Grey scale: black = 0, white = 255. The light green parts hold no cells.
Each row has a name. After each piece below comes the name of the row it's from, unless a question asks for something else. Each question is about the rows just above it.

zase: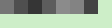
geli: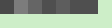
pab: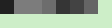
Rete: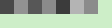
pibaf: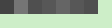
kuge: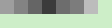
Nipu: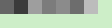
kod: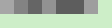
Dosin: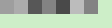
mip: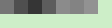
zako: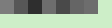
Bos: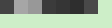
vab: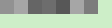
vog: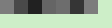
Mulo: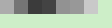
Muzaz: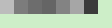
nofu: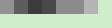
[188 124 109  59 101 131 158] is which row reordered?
kuge
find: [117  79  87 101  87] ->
pibaf
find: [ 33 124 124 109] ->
pab
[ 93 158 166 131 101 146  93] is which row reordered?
kod
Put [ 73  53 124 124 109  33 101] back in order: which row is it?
vog
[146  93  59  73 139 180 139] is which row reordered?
nofu

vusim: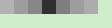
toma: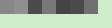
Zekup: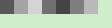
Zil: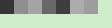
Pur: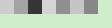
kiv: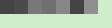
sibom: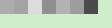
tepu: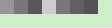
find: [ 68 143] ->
kiv
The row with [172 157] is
Zil
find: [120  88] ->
tepu
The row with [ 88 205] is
tepu
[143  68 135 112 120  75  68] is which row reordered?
kiv
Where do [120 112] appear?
kiv

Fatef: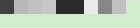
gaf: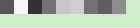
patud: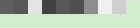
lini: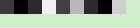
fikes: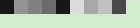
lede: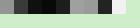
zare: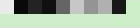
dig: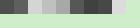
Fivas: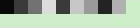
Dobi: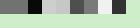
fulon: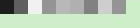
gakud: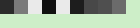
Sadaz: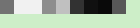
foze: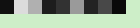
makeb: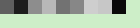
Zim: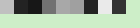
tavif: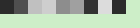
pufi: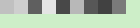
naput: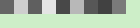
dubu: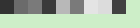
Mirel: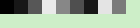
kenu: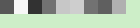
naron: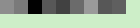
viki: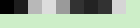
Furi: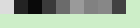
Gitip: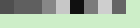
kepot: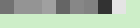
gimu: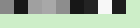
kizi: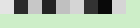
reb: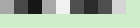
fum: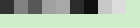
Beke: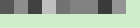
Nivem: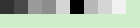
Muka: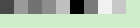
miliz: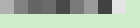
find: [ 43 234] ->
Fatef
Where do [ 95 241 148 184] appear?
fulon
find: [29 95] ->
fulon

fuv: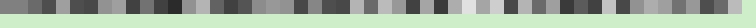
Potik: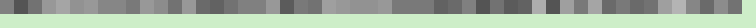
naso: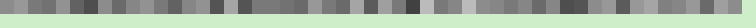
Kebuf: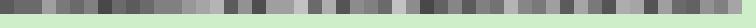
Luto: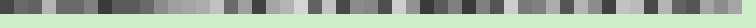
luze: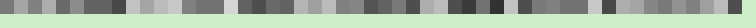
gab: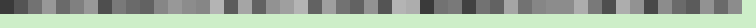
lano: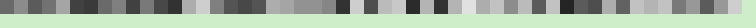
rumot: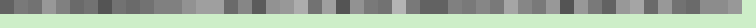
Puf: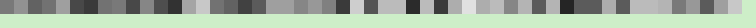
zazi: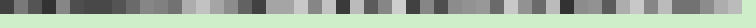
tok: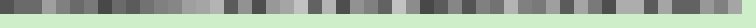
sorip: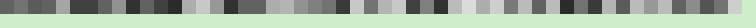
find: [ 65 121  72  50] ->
lano
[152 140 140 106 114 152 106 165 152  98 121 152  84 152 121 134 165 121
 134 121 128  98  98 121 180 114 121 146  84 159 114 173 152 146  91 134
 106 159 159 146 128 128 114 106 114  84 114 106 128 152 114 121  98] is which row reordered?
rumot
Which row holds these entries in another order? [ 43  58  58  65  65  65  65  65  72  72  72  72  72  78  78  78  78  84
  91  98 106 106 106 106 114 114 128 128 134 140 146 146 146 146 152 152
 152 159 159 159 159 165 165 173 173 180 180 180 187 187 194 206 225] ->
fuv
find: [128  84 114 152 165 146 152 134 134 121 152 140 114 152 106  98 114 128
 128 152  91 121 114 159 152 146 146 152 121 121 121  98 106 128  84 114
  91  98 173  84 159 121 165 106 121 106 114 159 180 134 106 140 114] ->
Potik
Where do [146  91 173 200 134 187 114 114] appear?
zazi

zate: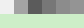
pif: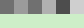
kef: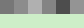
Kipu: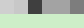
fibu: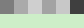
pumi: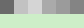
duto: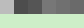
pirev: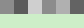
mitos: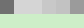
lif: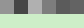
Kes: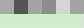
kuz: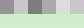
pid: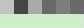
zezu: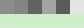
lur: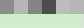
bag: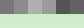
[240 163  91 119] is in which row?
zate
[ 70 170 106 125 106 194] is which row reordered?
pid
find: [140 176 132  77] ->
kef
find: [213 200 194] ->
mitos
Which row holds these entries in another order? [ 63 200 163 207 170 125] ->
fibu
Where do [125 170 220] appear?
kuz
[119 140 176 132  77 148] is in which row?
kef

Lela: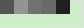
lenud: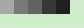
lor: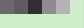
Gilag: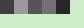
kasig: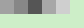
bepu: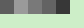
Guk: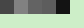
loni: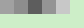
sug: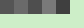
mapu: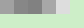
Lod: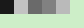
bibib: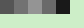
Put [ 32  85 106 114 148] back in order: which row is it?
Lela
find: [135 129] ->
mapu
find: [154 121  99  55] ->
bepu
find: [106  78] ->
sug

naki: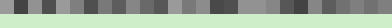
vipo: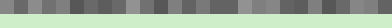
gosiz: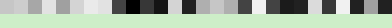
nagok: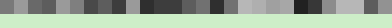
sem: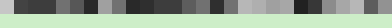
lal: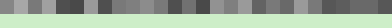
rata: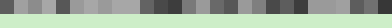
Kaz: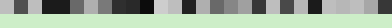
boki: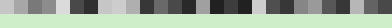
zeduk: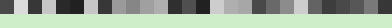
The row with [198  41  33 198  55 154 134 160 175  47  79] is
zeduk
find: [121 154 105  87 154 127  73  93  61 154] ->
rata
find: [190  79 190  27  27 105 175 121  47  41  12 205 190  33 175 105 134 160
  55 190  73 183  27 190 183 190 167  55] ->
Kaz
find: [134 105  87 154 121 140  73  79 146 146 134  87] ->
naki
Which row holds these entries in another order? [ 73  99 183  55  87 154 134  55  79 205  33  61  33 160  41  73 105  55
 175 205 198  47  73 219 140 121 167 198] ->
boki
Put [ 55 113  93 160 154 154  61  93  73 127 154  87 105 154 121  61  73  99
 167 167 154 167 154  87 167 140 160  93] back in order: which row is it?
rata
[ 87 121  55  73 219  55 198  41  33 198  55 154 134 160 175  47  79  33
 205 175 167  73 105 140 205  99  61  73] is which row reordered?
zeduk

